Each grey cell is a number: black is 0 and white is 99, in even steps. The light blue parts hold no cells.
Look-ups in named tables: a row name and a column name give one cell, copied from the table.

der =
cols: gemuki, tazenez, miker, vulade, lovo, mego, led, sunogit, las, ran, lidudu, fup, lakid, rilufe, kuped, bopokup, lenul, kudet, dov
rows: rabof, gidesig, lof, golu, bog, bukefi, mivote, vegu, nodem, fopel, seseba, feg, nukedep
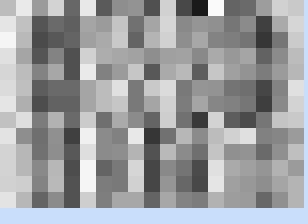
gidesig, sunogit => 76
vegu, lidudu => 80
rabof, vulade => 82
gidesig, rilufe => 56
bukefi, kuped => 45
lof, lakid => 65
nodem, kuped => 81
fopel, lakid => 43
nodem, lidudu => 44
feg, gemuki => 81
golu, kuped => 59
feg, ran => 27
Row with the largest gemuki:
lof

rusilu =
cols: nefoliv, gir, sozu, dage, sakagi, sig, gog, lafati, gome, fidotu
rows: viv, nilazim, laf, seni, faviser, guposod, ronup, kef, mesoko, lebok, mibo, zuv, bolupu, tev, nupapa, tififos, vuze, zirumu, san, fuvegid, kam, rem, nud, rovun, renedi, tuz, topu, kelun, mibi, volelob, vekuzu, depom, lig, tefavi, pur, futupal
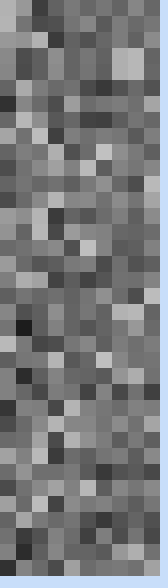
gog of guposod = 22
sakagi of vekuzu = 50
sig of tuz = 50
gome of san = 30
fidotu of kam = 41
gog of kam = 39
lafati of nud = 52
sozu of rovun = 37
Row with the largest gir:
kef

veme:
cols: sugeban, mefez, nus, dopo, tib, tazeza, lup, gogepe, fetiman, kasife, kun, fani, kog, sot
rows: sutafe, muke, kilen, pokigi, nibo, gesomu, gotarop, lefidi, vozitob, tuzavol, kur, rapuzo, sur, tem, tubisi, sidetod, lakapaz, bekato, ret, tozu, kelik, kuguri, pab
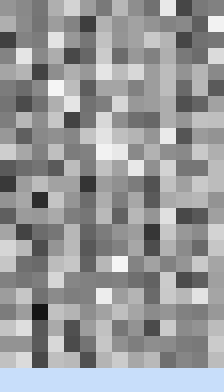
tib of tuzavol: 48
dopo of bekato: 83
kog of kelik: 57
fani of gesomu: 41
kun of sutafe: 90
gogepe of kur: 63
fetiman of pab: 65
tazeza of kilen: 46
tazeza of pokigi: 40
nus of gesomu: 53
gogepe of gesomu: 64
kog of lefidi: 75
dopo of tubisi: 46
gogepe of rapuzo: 56
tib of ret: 49
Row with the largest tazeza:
vozitob

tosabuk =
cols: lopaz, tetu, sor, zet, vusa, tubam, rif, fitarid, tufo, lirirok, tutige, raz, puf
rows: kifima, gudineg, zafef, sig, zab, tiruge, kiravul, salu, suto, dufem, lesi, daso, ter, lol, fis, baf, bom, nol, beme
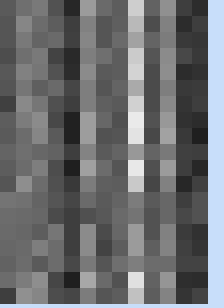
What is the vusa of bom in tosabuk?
28
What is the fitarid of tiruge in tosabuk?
39
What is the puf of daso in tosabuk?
25
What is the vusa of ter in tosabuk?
27
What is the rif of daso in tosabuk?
37
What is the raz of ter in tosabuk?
24
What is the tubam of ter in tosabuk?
41
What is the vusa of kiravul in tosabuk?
24
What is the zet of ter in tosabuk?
33
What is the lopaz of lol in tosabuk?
42
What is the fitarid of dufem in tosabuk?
39
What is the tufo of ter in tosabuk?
48
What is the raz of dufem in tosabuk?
25
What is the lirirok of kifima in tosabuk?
38
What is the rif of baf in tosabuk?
26
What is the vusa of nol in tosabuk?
12
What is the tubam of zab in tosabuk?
54
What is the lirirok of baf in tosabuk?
37
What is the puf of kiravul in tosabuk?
24
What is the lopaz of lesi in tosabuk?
36

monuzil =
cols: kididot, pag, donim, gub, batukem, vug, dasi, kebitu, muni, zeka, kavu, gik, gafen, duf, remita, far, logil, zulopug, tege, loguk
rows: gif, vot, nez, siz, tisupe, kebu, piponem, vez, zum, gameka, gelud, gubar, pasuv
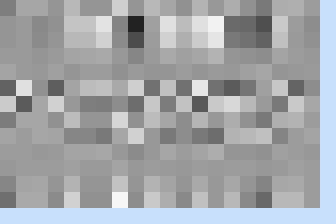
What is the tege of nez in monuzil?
60
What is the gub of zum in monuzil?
63
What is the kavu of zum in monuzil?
47
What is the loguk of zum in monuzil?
63
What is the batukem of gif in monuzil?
72
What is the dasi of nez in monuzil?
81

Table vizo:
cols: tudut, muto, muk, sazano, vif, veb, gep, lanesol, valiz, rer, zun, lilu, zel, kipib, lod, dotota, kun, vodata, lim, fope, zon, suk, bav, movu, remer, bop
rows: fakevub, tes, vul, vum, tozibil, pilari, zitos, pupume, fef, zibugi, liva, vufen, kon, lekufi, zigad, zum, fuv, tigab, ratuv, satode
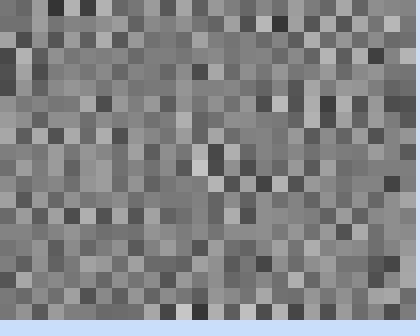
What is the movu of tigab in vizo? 31
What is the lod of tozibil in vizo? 41
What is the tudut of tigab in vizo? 33
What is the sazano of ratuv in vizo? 43
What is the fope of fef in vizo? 35
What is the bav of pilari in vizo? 58
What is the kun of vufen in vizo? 26
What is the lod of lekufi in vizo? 67
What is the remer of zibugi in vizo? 51
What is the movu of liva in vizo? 49
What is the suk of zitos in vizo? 68
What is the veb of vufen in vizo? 58
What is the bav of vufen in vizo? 51
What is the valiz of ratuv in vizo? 58
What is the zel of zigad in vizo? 53
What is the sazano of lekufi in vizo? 62
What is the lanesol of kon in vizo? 54
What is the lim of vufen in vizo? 32
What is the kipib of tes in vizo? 39

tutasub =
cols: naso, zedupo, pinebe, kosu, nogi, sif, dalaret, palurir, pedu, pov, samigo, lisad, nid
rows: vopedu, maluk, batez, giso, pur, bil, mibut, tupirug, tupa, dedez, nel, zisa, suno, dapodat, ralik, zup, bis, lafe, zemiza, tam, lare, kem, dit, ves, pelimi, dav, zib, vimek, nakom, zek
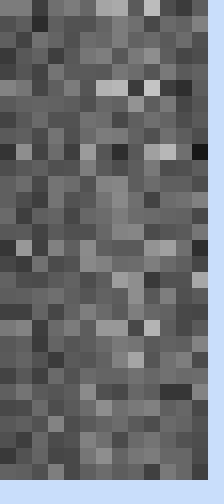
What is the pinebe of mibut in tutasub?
39
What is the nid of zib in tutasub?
32
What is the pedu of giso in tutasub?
47
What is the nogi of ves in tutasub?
32
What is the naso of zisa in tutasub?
37
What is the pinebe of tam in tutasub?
39
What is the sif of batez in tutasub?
42
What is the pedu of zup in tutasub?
35

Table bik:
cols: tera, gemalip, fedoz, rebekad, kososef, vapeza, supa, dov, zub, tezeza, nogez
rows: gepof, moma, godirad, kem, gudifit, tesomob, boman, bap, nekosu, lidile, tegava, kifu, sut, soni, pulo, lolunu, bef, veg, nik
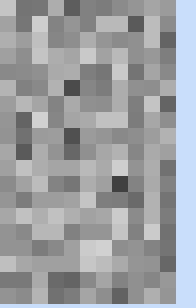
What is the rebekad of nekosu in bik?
61
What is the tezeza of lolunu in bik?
51
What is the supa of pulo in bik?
58
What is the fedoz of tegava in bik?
67
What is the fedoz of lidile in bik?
67
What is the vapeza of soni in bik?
63
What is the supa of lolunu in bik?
81
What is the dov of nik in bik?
38
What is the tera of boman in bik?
61
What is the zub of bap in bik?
48
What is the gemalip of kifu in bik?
63
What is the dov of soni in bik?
79
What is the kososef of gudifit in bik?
67
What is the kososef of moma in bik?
58
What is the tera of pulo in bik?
57
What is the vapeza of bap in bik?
66
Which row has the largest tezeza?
pulo

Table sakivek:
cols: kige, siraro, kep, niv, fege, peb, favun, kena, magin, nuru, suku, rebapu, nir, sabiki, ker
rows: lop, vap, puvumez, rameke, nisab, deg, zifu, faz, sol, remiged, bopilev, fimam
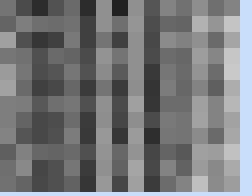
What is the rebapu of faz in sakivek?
45
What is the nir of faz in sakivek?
63
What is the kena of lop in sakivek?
13
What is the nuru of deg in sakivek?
20
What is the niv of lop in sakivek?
32
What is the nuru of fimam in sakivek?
23
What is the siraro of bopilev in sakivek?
53
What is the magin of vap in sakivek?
58
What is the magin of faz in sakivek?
55
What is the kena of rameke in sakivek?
45
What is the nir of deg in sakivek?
51
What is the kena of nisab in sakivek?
35
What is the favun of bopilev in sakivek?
56
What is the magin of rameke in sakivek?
56
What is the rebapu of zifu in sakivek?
42
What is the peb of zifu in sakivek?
31

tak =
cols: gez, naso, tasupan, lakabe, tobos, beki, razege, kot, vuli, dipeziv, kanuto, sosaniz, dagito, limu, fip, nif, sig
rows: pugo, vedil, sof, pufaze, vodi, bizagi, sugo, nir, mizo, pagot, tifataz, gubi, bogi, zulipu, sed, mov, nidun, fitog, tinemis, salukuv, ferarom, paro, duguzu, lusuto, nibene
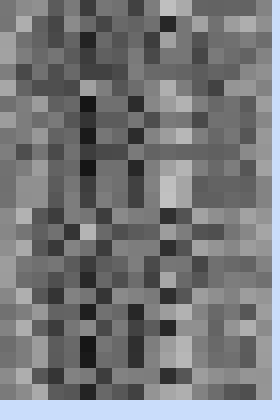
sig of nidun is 50
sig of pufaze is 51
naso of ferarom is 67
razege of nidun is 36
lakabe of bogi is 34
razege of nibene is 40
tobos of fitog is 38
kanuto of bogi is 75
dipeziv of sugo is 52
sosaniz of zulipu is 32
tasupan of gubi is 56
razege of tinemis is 21
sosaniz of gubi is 64
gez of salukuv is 44
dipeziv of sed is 37
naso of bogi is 55
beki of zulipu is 45
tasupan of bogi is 56

